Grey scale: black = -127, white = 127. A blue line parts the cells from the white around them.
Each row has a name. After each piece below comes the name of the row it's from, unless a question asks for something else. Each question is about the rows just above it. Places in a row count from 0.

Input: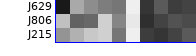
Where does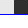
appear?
J806
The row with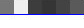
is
J215

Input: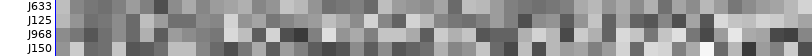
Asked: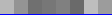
J633
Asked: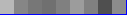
J125
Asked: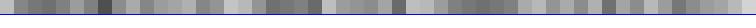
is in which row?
J633

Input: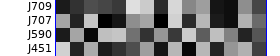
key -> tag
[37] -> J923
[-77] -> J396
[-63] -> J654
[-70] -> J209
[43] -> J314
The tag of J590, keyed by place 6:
J396
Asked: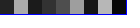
J451
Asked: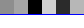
J707
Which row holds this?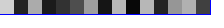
J451

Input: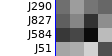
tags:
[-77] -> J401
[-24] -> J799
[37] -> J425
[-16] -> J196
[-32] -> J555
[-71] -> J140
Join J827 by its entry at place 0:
J555
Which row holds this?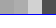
J51

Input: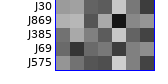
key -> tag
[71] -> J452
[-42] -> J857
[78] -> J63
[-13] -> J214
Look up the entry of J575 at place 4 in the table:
J63
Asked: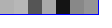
J869

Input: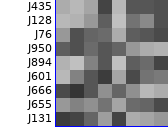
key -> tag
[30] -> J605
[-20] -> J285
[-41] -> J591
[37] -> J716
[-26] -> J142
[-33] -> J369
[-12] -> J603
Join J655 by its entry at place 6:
J142
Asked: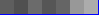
J950
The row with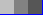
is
J894

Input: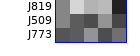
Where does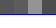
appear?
J773
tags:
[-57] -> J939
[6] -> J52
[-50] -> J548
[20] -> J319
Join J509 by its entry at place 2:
J548
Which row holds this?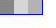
J819
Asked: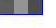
J773
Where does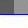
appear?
J773

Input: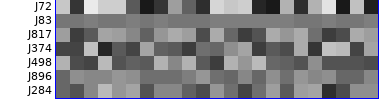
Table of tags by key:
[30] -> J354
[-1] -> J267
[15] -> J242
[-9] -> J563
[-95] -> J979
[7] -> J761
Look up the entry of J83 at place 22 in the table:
J267
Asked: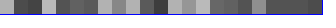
J498
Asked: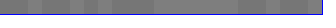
J83

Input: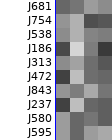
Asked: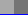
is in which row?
J843
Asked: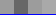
J595
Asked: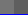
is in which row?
J580
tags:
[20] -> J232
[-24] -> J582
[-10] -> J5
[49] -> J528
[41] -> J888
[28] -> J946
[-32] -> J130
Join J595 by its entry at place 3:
J888
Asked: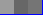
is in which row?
J580
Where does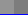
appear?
J843

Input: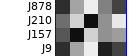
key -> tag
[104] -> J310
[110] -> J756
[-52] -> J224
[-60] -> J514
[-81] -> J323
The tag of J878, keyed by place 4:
J514
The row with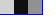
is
J210
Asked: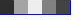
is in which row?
J878
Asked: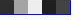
J9
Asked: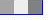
J878
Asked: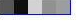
J157

